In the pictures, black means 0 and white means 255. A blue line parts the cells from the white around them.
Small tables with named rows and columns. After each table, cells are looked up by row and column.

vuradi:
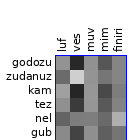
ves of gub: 67
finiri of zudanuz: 133
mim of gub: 95
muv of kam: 151
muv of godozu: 145
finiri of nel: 175
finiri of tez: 131
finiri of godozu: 133
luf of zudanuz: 107
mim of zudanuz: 118
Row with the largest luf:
kam

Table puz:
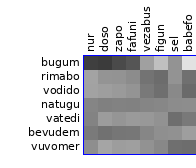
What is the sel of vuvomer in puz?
111
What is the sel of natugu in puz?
140
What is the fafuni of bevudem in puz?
119
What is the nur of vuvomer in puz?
142
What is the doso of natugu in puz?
128
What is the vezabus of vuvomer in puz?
146
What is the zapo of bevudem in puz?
118
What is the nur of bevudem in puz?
122

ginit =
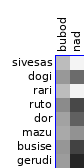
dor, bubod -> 162
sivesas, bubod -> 188
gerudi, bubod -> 156
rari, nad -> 243
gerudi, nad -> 38
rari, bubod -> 188
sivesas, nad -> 244
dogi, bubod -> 152
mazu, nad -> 146
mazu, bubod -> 169
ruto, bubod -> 139

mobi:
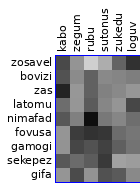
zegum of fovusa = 60
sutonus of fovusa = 54
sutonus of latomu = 134
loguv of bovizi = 126
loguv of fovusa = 118
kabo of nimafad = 87
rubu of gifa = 147
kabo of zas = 35

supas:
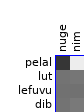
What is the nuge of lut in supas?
115
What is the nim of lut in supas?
118
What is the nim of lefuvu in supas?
113
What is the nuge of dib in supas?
115
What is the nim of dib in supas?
121
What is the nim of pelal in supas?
237
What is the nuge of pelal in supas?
54
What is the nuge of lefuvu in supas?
113
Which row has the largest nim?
pelal

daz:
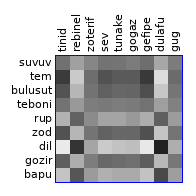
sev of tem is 82
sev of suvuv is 115
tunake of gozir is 108
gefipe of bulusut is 78
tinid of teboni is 115
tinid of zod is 82
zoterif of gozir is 125
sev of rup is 164
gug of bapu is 158
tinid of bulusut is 83
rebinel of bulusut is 182
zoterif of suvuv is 134
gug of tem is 107

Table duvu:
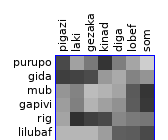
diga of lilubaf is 95
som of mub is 53
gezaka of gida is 75
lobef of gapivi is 92
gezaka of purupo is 121
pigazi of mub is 149
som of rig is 118

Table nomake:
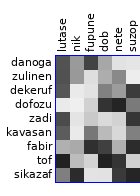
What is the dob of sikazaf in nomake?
226
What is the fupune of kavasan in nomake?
119
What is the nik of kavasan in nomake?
234
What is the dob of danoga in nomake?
167
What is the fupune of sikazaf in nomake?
227
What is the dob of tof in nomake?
33
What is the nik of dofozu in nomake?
239
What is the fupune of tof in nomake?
212
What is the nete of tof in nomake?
52
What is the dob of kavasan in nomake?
186
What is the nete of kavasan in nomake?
216
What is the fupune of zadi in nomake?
201
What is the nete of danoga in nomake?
226
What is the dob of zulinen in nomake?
173
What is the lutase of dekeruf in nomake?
86
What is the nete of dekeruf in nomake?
156

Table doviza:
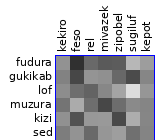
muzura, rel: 110
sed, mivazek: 150
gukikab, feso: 71
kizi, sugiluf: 173
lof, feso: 110
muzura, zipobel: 109
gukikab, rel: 148
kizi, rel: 152
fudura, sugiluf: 183
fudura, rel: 105
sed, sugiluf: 112
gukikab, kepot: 134
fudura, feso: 48

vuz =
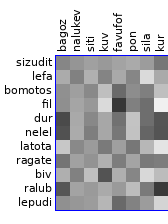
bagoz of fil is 143
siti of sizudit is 160
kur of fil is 240
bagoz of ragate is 116
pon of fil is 128
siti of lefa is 176
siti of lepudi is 156
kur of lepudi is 212
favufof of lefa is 169
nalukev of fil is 165
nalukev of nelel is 171
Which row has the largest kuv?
fil

